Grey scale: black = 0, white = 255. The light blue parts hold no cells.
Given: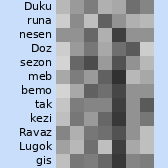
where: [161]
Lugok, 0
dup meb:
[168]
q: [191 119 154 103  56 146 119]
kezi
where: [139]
runa, 1
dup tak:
[133]
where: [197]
tak, 0

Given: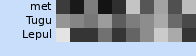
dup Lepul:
[53]
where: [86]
met, 6
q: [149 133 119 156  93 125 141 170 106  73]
Tugu
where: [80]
met, 8
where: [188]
met, 9
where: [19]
met, 3
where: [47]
met, 4

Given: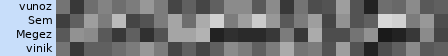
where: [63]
Sem, 0
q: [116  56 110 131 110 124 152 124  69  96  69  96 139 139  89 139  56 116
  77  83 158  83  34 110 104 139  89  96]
vunoz
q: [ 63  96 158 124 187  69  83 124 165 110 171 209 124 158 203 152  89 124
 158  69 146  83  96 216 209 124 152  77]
Sem
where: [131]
vunoz, 3
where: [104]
vunoz, 24

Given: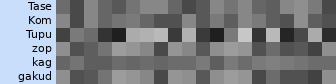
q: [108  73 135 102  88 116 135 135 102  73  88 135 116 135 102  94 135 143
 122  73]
Tase
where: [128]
kag, 15
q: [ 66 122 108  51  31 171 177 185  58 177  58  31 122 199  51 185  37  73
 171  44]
Tupu

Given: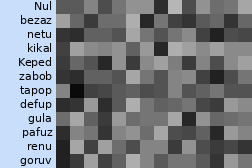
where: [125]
Keped, 8
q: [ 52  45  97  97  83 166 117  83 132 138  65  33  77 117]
zabob
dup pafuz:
[132]

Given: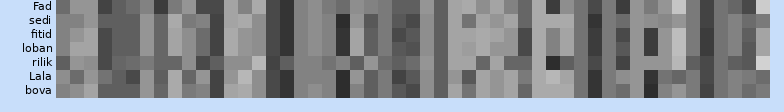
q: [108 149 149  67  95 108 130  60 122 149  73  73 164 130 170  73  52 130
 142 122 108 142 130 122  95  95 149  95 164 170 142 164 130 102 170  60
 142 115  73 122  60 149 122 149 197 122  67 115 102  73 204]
Fad
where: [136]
sedi, 43
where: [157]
loban, 29
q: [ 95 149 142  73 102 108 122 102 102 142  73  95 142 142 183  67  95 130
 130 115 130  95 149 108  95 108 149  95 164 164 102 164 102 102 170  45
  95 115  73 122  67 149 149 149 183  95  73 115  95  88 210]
rilik
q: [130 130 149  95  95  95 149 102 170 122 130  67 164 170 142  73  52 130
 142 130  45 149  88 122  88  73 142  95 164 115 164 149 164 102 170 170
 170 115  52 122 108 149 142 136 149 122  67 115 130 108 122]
sedi
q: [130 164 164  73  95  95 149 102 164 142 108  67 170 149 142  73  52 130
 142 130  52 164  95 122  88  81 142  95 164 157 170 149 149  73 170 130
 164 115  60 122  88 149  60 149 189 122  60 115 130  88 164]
loban
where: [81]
loban, 25

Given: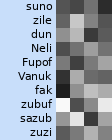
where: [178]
zuzi, 2
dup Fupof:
[122]
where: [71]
suno, 1

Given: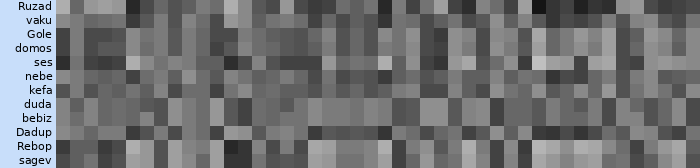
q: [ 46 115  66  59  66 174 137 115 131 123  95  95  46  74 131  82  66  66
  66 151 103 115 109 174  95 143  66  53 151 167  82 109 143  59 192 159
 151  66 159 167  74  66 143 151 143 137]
ses
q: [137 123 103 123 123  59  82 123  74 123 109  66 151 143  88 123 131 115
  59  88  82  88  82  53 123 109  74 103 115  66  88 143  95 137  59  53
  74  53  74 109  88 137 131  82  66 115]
Dadup
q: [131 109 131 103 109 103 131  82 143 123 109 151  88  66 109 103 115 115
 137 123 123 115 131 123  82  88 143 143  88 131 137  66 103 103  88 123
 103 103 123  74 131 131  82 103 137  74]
bebiz
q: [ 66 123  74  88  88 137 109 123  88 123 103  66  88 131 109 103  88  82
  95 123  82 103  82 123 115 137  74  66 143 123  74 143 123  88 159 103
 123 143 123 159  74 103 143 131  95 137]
domos
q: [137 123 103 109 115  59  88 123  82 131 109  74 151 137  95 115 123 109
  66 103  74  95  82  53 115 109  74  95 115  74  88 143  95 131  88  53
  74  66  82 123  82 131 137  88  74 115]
vaku

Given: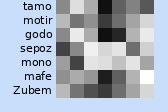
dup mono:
[228]
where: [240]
sepoz, 2

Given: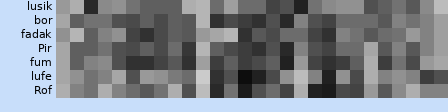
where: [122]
lufe, 8
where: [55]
Pir, 9
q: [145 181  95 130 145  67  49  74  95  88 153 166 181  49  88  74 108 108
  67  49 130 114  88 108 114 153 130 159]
fadak
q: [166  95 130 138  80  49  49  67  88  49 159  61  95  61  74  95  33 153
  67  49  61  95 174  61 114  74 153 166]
fum
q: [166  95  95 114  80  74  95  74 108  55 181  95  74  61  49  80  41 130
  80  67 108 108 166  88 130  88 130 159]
Pir

